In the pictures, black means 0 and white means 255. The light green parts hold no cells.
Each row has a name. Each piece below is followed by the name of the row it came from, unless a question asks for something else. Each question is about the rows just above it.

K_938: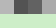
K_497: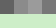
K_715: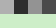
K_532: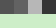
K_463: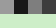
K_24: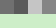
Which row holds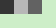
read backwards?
K_532
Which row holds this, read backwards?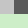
K_24
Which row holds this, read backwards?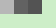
K_532
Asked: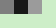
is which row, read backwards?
K_463

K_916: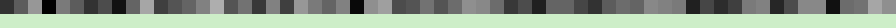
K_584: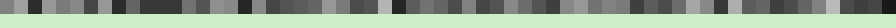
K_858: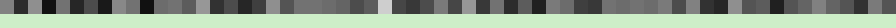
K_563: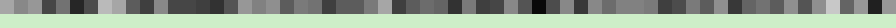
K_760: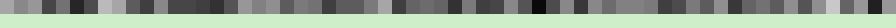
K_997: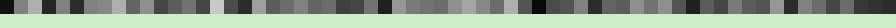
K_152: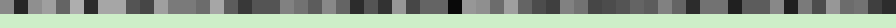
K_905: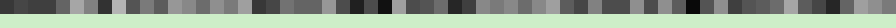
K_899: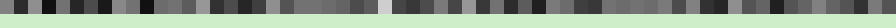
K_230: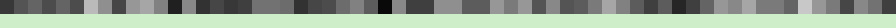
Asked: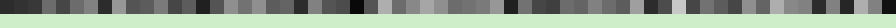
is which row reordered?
K_997
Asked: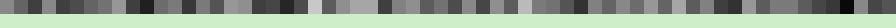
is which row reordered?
K_760
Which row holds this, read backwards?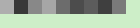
K_584
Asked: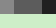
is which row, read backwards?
K_152

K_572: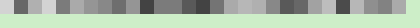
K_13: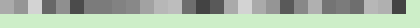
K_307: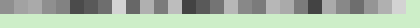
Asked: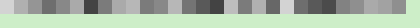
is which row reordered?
K_307
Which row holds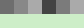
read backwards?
K_307
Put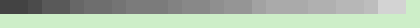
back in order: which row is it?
K_13
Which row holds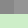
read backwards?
K_572
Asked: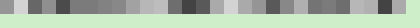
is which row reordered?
K_13
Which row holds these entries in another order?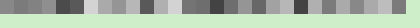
K_13

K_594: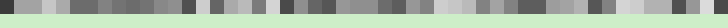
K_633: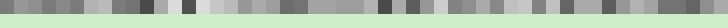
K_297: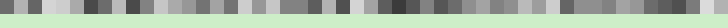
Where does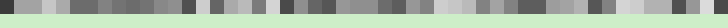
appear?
K_594
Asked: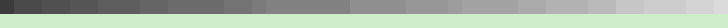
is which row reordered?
K_297
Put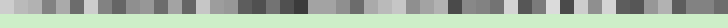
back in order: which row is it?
K_594
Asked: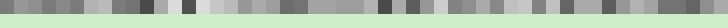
K_633
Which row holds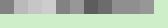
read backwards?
K_594
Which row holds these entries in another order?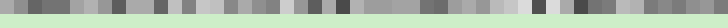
K_633

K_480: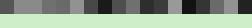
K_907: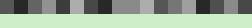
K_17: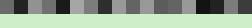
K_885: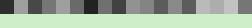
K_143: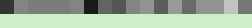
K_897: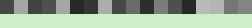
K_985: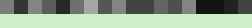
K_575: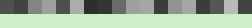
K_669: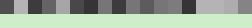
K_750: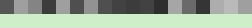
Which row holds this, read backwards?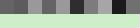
K_17
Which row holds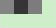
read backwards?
K_985
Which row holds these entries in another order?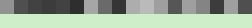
K_750
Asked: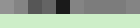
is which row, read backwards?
K_143
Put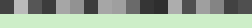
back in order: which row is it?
K_575

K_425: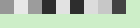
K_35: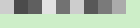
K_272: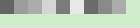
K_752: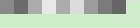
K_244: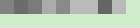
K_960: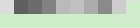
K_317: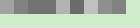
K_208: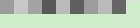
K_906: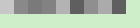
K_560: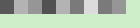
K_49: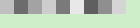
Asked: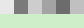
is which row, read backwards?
K_49
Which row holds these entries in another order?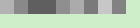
K_906
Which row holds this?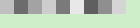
K_49
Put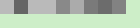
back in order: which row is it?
K_244
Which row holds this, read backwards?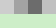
K_49
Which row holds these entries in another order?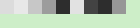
K_425
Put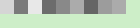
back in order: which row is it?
K_272

